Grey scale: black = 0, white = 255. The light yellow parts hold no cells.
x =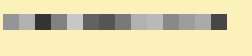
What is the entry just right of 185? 137
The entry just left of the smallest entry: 177

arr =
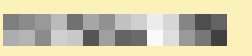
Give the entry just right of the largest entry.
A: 222
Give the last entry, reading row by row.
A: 64
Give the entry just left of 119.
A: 153
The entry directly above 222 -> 214
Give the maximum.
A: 250
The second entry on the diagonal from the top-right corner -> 119
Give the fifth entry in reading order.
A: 113
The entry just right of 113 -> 166

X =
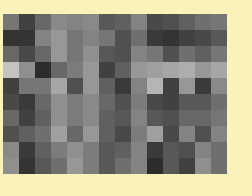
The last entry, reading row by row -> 111
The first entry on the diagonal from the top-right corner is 118
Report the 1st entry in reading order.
118
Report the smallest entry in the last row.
44
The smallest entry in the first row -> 65
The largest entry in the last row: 151
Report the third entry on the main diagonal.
104
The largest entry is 195
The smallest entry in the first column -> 52
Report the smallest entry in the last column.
88
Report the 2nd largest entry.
181
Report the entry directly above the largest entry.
104
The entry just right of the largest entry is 143
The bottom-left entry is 143
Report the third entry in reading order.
104
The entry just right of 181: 65

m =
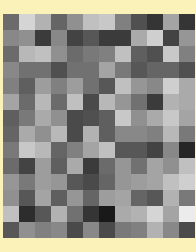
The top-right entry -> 53
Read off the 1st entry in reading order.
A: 107
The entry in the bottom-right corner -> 74
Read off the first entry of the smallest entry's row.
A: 192
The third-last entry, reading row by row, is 178
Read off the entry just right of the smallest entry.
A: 170
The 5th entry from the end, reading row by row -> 121
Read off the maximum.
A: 236
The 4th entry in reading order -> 101
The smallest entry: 25
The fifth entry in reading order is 144
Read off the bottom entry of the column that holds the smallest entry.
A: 74
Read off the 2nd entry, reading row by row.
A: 213
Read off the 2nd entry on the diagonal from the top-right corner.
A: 67
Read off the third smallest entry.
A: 45
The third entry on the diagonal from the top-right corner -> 80
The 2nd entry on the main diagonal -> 144
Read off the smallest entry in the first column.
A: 87
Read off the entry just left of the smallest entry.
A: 53
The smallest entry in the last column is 38
